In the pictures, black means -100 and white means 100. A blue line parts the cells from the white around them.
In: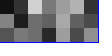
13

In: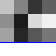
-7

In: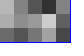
-44

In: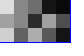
-84

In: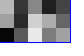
26

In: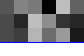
-80
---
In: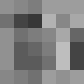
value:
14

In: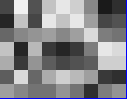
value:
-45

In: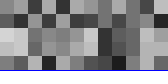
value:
7

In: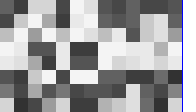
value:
-24

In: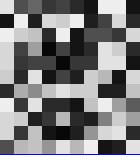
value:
77

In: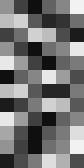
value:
15

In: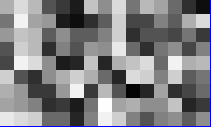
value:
37

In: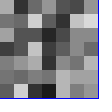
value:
35
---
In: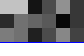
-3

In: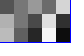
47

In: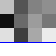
76

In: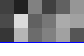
-58

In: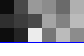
-90

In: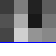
-46
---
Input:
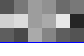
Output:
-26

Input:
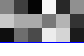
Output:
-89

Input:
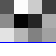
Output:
78

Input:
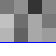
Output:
42

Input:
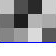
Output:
4

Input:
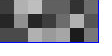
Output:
-42

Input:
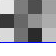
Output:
70

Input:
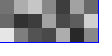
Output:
80

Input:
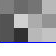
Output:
-35
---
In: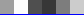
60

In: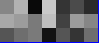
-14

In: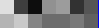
-25

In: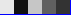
-60

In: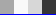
-58

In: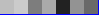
-18

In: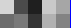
3
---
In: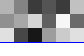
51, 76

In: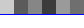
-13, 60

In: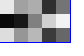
-9, 73

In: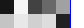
26, 54

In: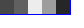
-70, -44

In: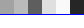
-70, 28
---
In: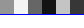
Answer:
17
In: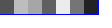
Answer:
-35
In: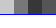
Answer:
58
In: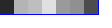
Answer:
-69
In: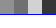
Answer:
13
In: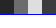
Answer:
-70
